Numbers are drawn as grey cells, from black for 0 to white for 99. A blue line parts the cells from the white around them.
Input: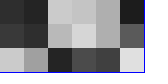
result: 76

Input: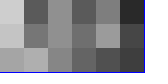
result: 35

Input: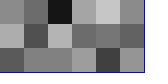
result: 64

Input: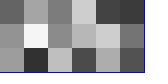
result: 80

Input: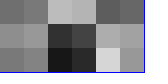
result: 70

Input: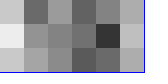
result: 38
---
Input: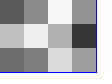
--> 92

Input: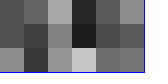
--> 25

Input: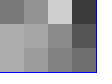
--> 64

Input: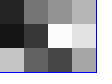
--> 21

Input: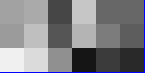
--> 74

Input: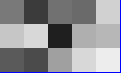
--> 84

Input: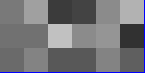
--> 44

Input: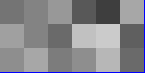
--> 51

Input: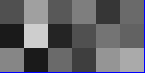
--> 80
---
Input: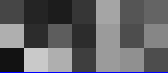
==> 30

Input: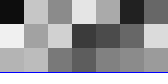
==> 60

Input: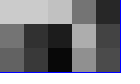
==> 29

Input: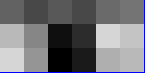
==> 72

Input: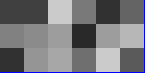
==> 35

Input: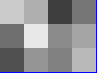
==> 72

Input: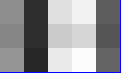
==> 39

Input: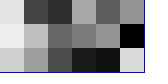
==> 85
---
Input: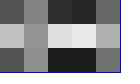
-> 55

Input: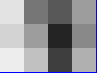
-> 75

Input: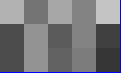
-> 57

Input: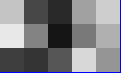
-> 20

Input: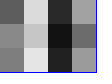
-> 89

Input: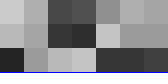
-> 60

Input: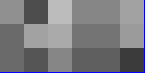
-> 33

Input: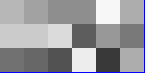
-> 40
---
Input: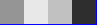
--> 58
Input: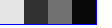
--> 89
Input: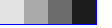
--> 88
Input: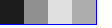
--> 11
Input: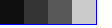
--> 6
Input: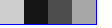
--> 80
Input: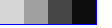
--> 83
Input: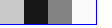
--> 78
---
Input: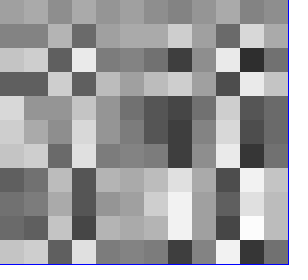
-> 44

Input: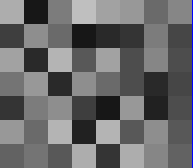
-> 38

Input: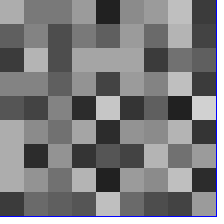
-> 60

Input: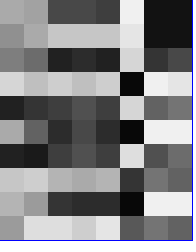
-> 38

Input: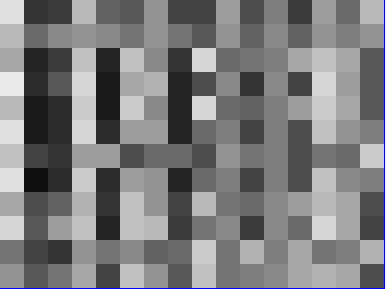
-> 30

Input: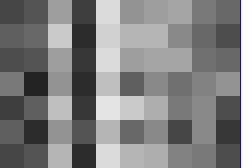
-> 30

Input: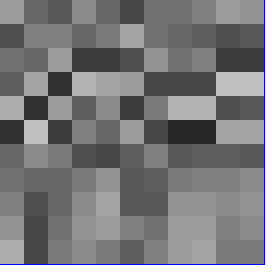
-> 47

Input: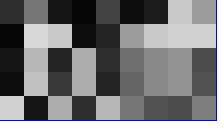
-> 49

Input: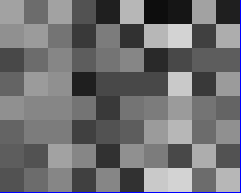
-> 71
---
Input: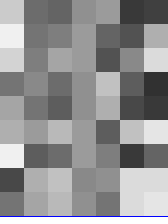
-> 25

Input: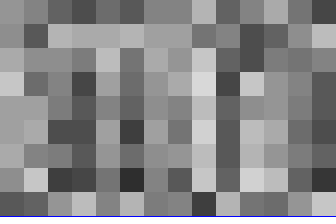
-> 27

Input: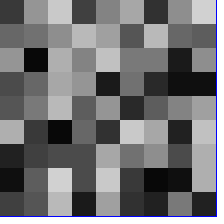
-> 81

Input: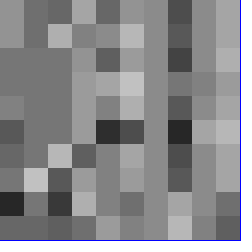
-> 64

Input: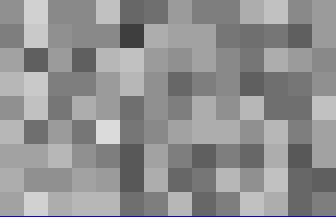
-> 60
